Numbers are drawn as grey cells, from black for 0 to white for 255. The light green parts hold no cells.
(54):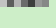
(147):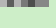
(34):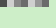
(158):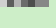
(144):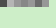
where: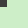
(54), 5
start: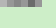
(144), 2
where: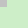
(54), 1
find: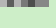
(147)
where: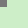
(147), 4

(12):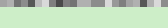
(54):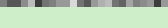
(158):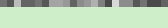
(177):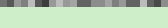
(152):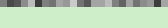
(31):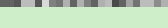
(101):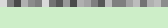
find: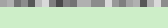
(12)
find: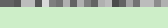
(31)
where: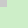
(152), 11

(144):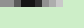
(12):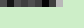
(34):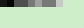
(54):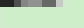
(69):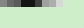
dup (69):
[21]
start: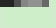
(54), 1
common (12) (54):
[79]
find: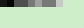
(34)

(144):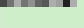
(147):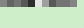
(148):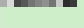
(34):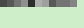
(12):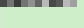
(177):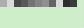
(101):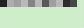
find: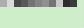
(148)
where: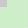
(148), 9
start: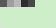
(101), 7
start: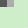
(144), 7
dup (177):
[217]

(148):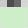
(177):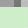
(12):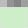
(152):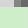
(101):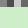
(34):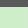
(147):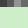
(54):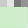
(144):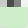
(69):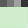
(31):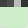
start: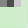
(101), 1
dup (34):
[90]
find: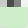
(144)
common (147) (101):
[105]
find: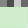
(101)

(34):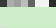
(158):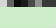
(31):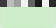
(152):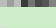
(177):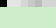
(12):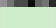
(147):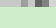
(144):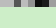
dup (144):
[188]
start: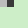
(152), 3
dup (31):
[242]
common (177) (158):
[213]
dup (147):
[200]
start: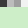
(31), 1
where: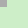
(34), 2

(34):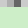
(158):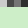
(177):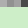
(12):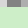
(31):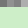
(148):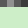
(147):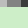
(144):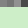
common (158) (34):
[203]
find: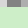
(12)
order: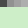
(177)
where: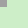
(177), 3
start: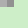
(177), 1
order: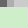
(34)
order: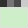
(158)

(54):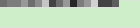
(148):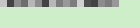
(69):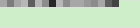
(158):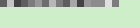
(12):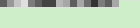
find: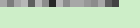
(69)
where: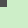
(148), 13

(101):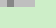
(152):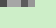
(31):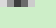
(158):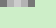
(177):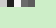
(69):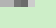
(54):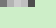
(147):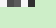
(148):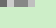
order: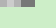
(158)
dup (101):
[191]

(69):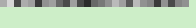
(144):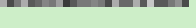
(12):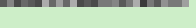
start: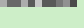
(144), 17
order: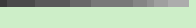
(12)
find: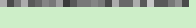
(144)

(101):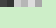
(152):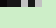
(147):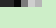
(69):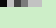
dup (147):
[40]
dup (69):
[194]
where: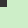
(101), 2

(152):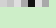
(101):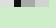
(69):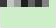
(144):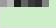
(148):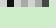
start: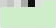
(152), 1
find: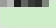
(144)
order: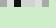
(101)
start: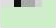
(101), 1
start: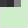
(144), 5
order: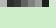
(144)
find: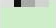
(101)

